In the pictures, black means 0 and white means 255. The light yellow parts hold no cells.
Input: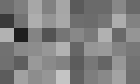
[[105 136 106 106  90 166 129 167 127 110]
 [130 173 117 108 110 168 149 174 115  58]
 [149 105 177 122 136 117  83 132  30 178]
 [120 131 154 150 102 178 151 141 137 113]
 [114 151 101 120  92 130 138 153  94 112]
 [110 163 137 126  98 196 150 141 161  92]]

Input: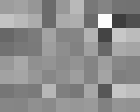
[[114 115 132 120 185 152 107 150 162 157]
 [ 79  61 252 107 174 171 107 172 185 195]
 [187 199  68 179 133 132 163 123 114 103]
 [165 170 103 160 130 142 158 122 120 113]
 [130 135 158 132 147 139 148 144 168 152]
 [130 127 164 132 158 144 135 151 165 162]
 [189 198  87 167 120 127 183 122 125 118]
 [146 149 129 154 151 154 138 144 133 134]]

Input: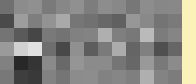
[[136 135 141 119 136 141 125 144 135 122 144 140 112]
 [122 116 137 151  96 104 113 118 169 147 126 157  74]
 [133 124 186 120 127 175 131 129 115 121  70  90 116]
 [102  79 128 101 172 122  93 144  72 110 225 209 154]
 [139 121 153 103 117 139 139 149 105 138  53  40 129]
 [124 131 175 127 134 130 141 140 117 130  57  62 120]]

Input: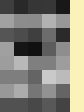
[[ 24  55  54  41  62]
 [151 178 139 140 161]
 [ 42 108  63  76  85]
 [142  93  16  21 160]
 [157 127 127 184 157]
 [187 201 100 126 126]
 [100 146 118 172 152]
 [ 67  88  72  81  81]]

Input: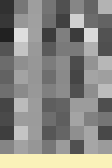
[[179 101 134  80 116 158 119  49]
 [ 99 108 209  64 110 160 151  55]
 [ 82 219  59 127  60 161 222  33]
 [ 79 177 122 122  90 153 196  84]
 [183 147  76 140 124 151 143 108]
 [159 164  69 138 110 150 163  98]
 [188 142  80 140 128 152 138 111]
 [ 78 156 156  99  94 156 187  69]
 [117 129 164  94 110 155 156  74]
 [ 72 166 143 101  86 156 196  62]
 [155 166  80 155 119 150 162 133]]

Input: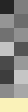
[[126  37]
 [108 149]
 [144 113]
 [ 84 196]
 [153  74]
 [197  61]
 [167 138]]
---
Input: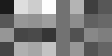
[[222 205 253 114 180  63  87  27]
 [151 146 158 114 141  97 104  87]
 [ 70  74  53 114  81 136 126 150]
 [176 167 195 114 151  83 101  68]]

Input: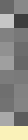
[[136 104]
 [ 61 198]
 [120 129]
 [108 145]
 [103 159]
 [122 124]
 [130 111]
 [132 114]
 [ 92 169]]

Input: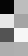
[[189   5]
 [164 231]
 [246  83]
 [176 174]]

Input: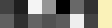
[[ 31 244 149   0 104  49  66]
 [ 48  99  82  92 238  67  96]]

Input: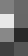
[[104 127]
 [103 232]
 [ 41 136]
 [ 85  63]]

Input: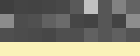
[[ 68  67  69  72  89 193  86 130  99  63]
 [ 77  80  97 107  70  67  86  67 141 140]
 [ 76  74  71  79  79  97  86  96  83  79]]

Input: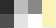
[[188 136  43]
 [227 254  80]]

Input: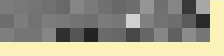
[[120 116 113 105 133 122 112 104 110 149 112 133  56 167 124]
 [125 114 124 121 115 111 123 119 208 128 114 110  90  42 110]
 [117 117 133  47  84  35 106 103  71 102 134  97 139 117 126]]
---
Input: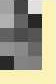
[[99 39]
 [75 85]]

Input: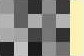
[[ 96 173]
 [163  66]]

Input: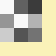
[[249 179]
 [ 84 115]]

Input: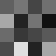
[[ 34 116]
 [ 56  70]]

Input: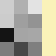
[[159 147]
 [165 167]]

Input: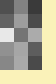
[[157  75]
 [116 171]]
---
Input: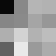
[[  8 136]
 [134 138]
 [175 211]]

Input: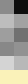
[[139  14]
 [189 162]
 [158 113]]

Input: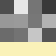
[[ 78 231]
 [152 154]
 [107 115]]

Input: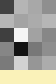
[[ 66 181]
 [182 163]
 [ 63 245]]

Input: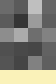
[[107  90]
 [ 91  53]
 [141 171]]

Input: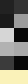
[[ 34  51]
 [ 26 156]
 [214   8]]

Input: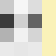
[[202 246]
 [ 59 208]
 [178 241]]

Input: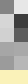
[[132 231]
 [214  61]
 [209  93]]
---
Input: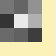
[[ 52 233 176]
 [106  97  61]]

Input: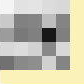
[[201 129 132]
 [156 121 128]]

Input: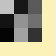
[[ 19 147 112]
 [  4 162  50]]

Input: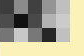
[[ 76  17  73]
 [117 200 120]]

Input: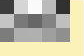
[[196 121 103]
 [124 175 176]]

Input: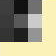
[[ 58  89 203]
 [ 52  30 148]]

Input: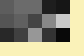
[[ 84  96  68]
 [ 40  64 151]]

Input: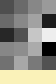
[[106 136 162]
 [ 39  81 198]]

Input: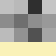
[[140 111 142]
 [187 146  81]]
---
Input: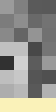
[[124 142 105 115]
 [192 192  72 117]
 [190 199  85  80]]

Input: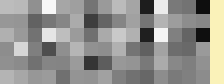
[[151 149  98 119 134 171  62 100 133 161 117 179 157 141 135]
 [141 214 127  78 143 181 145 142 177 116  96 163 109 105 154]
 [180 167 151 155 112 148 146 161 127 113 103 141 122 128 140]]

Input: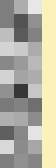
[[126  83 144]
 [211 202 172]
 [211 164 172]
 [122 130 111]
 [ 95 135 228]
 [126 145 133]]

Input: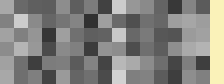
[[129 204 138 102 117 132  49 159 106  79 112 103 158 166 157]
 [140 181 152  75 138 128  60 147 141  77 111  93 142 170 179]
 [168 111 127  67 154 101 112  75 210 127 130  92  62 142 128]]

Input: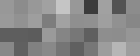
[[154 146 158 125 162 143 144 159 145 135]
 [136  96 129 137 117  96 119 157 182 158]]

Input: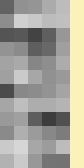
[[141 208 200 188 191]
 [147 139  94 104 159]
 [160 202 167 145 153]
 [166 190 173 173 180]
 [138 175 155 136 124]
 [178 202 152 116 115]]

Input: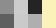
[[ 95 202 175]]

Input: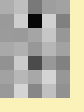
[[154 206   7 208 128]
 [169 176 152 182 162]
 [162 183 168 212 151]]

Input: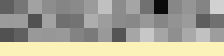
[[155 156  81 162 111 115 173 157 139 136 152 134 147 155  94 112]]
